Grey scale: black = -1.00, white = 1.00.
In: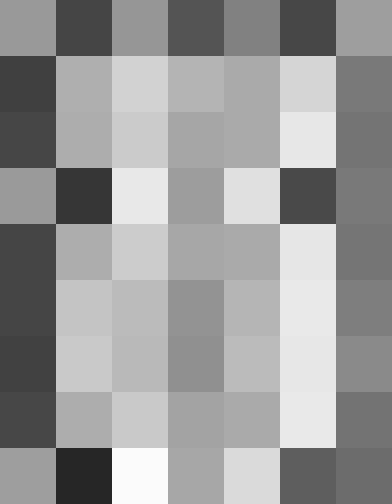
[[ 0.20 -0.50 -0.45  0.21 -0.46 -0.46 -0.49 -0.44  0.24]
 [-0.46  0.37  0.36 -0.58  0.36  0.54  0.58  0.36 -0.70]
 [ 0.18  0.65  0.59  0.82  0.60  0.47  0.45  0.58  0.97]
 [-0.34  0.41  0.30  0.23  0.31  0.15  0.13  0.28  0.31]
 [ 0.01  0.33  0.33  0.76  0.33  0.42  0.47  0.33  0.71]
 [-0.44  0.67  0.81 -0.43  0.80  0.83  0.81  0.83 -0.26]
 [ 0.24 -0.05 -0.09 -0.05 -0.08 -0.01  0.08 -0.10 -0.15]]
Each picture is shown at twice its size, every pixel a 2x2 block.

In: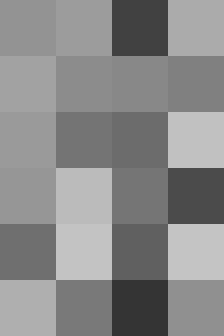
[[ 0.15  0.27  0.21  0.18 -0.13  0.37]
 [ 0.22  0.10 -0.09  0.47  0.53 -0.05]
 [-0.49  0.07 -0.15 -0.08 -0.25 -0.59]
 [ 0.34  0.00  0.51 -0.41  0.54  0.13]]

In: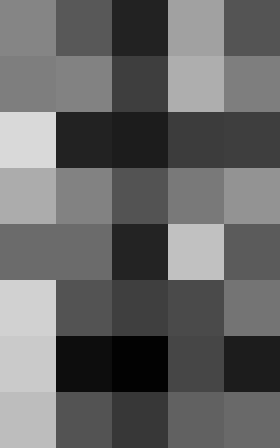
[[ 0.05 -0.01  0.70  0.34 -0.16  0.63  0.58  0.49]
 [-0.32  0.01 -0.74  0.01 -0.16 -0.35 -0.90 -0.36]
 [-0.74 -0.51 -0.78 -0.36 -0.72 -0.50 -0.98 -0.57]
 [ 0.26  0.36 -0.53 -0.05  0.51 -0.43 -0.45 -0.25]
 [-0.34 -0.01 -0.52  0.16 -0.28 -0.09 -0.77 -0.18]]

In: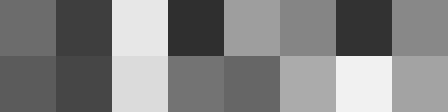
[[-0.15 -0.29]
 [-0.51 -0.45]
 [ 0.81  0.72]
 [-0.63 -0.10]
 [ 0.24 -0.20]
 [ 0.04  0.34]
 [-0.61  0.89]
 [ 0.07  0.28]]

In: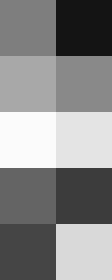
[[-0.01  0.32  0.97 -0.21 -0.47]
 [-0.85  0.07  0.78 -0.52  0.70]]

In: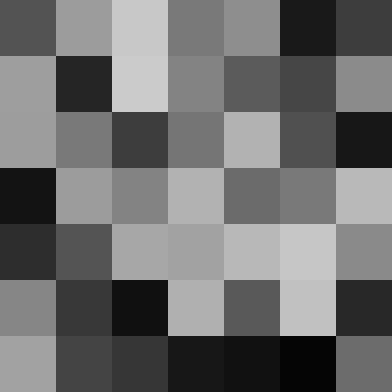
[[-0.35  0.24  0.23 -0.85 -0.65  0.05  0.27]
 [ 0.22 -0.71 -0.05  0.22 -0.34 -0.56 -0.47]
 [ 0.57  0.59 -0.53  0.03  0.31 -0.88 -0.58]
 [-0.05  0.03 -0.08  0.40  0.27  0.38 -0.82]
 [ 0.11 -0.29  0.40 -0.16  0.44 -0.30 -0.87]
 [-0.81 -0.45 -0.37 -0.05  0.55  0.51 -0.96]
 [-0.53  0.09 -0.82  0.45  0.08 -0.69 -0.15]]
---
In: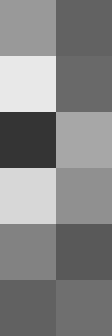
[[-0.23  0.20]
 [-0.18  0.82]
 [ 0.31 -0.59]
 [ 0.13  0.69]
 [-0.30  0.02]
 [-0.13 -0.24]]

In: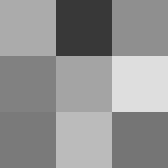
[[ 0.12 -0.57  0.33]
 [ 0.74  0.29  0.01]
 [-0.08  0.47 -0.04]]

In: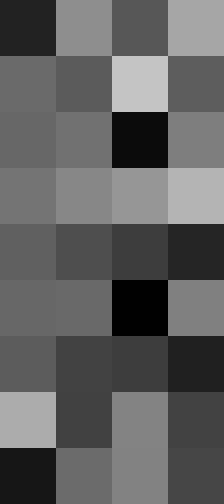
[[ 0.30 -0.32  0.11 -0.73]
 [-0.27  0.54 -0.29 -0.17]
 [-0.01 -0.91 -0.11 -0.19]
 [ 0.41  0.18  0.06 -0.09]
 [-0.71 -0.52 -0.39 -0.25]
 [ 0.00 -0.99 -0.18 -0.19]
 [-0.75 -0.52 -0.48 -0.28]
 [-0.48  0.03 -0.49  0.35]
 [-0.45  0.02 -0.16 -0.83]]

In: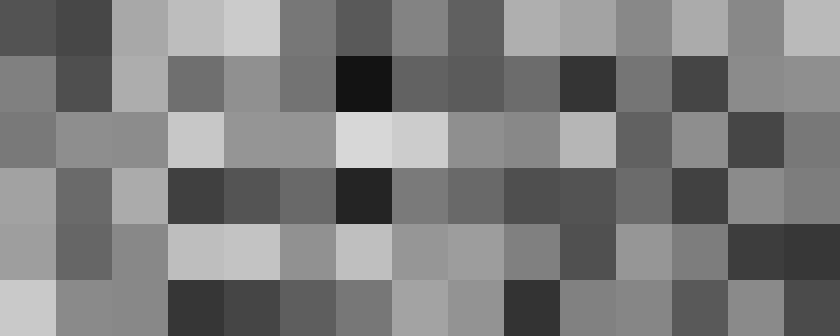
[[ 0.46  0.07  0.34  0.07  0.28  0.37 -0.25  0.03 -0.30 -0.07  0.59  0.48
   0.32 -0.44 -0.35]
 [ 0.12  0.09 -0.46 -0.08 -0.59 -0.15 -0.29 -0.23 -0.85 -0.10  0.13 -0.13
   0.36 -0.38  0.00]
 [-0.06 -0.45  0.11 -0.24  0.43  0.07  0.12  0.60  0.69  0.16  0.17  0.56
   0.10  0.11 -0.05]
 [-0.02  0.09 -0.49 -0.16 -0.35 -0.38 -0.18 -0.04 -0.72 -0.18 -0.34 -0.50
   0.34 -0.17  0.27]
 [-0.57 -0.52 -0.02  0.18 -0.37  0.00  0.23  0.18  0.50  0.14  0.53  0.49
   0.07 -0.20  0.24]
 [-0.41  0.08 -0.30  0.05  0.01 -0.60  0.15  0.28 -0.07 -0.26 -0.46 -0.58
   0.07  0.08  0.58]]

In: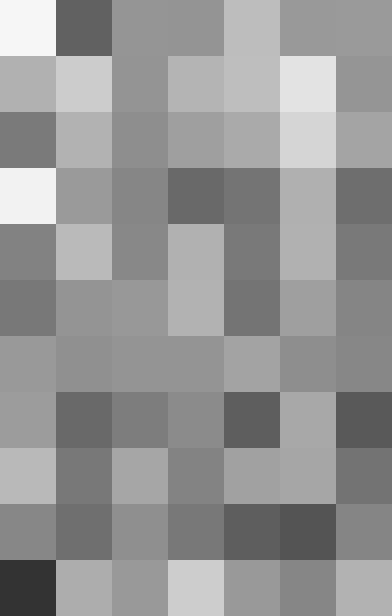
[[ 0.21  0.20  0.48  0.16  0.17 -0.24  0.93]
 [ 0.17  0.78  0.49  0.41  0.16  0.60  0.39]
 [ 0.29  0.67  0.33  0.25  0.11  0.40 -0.04]
 [-0.14  0.38 -0.09 -0.18  0.05  0.21  0.90]
 [-0.05  0.39 -0.05  0.39  0.07  0.46  0.02]
 [ 0.04  0.25 -0.09  0.40  0.19  0.16 -0.06]
 [ 0.06  0.11  0.28  0.16  0.16  0.13  0.20]
 [-0.30  0.32 -0.26  0.09 -0.02 -0.18  0.22]
 [-0.10  0.30  0.26  0.03  0.30 -0.06  0.45]
 [ 0.04 -0.34 -0.26 -0.06  0.12 -0.13  0.06]
 [ 0.40  0.05  0.20  0.61  0.20  0.36 -0.60]]

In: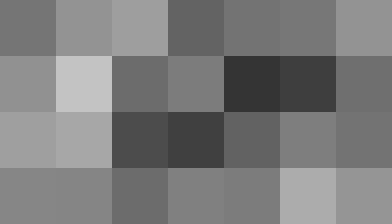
[[ 0.15 -0.07 -0.10 -0.22  0.24  0.15 -0.08]
 [-0.13 -0.51 -0.59 -0.03 -0.15  0.53  0.14]
 [-0.10 -0.01 -0.23 -0.50 -0.40  0.31  0.25]
 [ 0.17  0.35 -0.03  0.00 -0.15  0.04  0.05]]
